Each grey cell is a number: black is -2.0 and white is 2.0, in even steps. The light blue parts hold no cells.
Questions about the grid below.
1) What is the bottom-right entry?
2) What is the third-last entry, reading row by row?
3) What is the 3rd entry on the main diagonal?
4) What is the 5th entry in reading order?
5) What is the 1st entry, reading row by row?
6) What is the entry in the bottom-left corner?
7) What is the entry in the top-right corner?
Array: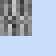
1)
0.1
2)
0.7
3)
-0.7
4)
-0.1
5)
-0.5
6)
0.3
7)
-0.1

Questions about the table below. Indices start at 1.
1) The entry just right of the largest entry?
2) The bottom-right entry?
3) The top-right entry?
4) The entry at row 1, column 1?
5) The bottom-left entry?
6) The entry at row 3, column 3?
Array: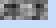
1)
-0.3
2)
0.1
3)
-0.3
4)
0.3
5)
-0.7
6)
-0.5

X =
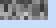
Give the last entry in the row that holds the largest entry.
-0.5
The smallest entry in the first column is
-0.9
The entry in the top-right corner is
0.1
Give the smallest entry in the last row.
-0.7
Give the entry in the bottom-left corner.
-0.3
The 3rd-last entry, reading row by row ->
0.1
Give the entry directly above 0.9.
0.5
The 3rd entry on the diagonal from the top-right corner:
-0.5
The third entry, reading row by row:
-0.9
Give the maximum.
1.1
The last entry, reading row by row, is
0.1

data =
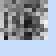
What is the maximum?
1.8
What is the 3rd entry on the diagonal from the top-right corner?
0.0
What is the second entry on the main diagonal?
-0.2
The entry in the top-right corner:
0.2
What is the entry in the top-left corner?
0.6
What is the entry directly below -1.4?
-1.2
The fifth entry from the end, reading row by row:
-1.2
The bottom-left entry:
1.4
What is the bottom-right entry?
1.6
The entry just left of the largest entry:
1.4
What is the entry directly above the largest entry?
1.0
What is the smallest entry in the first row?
-0.8
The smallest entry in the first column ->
0.0
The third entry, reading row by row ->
0.2
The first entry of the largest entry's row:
1.2
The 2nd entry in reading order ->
0.2
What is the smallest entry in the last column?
-0.4
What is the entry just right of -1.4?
-1.6
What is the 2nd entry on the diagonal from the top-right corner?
0.2
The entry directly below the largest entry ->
1.6
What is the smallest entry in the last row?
-1.6

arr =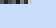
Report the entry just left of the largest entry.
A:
-1.2
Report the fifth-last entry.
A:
-0.4
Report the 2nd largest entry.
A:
0.0
